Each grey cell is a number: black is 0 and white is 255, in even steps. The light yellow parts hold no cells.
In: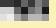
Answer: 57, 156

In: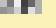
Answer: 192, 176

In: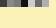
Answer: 62, 176

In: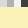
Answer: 217, 63

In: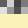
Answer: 95, 178

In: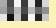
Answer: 170, 200
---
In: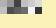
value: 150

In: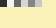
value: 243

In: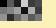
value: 90

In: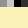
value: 200

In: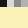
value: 217

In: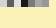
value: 94
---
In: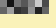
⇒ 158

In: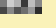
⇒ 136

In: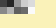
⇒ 178

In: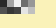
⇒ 54

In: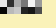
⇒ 185

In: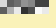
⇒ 176

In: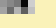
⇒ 107

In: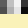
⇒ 176

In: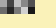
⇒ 38
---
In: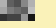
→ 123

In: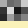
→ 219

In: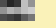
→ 178

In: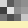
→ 227

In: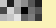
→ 213

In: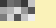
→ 181

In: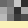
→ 133

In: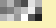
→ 129
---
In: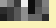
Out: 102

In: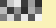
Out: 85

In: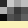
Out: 67

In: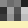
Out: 71

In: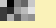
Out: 159

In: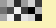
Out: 211

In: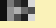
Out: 31

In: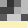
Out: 202

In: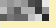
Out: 218
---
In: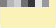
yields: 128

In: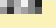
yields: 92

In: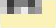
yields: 86

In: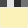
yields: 114

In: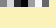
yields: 103

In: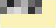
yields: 77

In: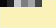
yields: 69

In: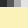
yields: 173

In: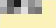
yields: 104

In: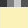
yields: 127
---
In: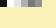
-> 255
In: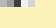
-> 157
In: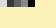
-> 56
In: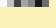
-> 193
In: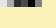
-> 169
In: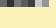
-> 49
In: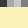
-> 170
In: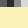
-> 43
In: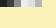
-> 62
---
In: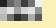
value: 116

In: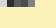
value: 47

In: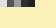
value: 85

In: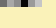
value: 168

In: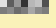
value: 138

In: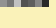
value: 118

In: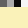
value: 172

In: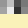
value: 234
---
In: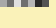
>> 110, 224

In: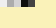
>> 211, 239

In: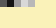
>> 157, 216

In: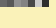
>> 131, 204

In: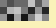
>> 121, 208

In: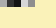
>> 19, 214

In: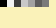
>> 200, 242

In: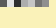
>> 173, 228

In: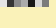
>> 171, 228
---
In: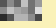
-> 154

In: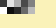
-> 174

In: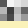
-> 61

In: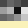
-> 182

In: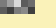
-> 217

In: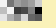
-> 74

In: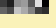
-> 87

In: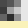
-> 161
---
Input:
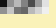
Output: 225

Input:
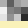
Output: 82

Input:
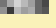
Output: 72

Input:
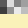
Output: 159

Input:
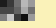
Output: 112

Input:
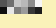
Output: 246

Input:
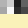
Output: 97

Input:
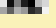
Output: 214

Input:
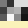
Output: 33
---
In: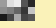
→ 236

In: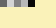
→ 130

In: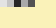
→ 39

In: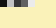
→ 55

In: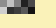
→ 128

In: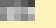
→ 122

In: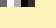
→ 174
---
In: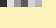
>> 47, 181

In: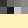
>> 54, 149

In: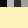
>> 10, 159

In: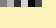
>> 130, 76

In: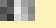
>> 117, 146

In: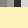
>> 132, 216

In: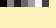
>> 7, 64

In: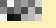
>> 102, 211

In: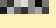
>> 106, 63

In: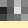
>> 144, 158
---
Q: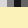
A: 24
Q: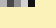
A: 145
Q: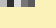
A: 220
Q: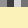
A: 213
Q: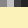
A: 65
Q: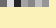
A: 38
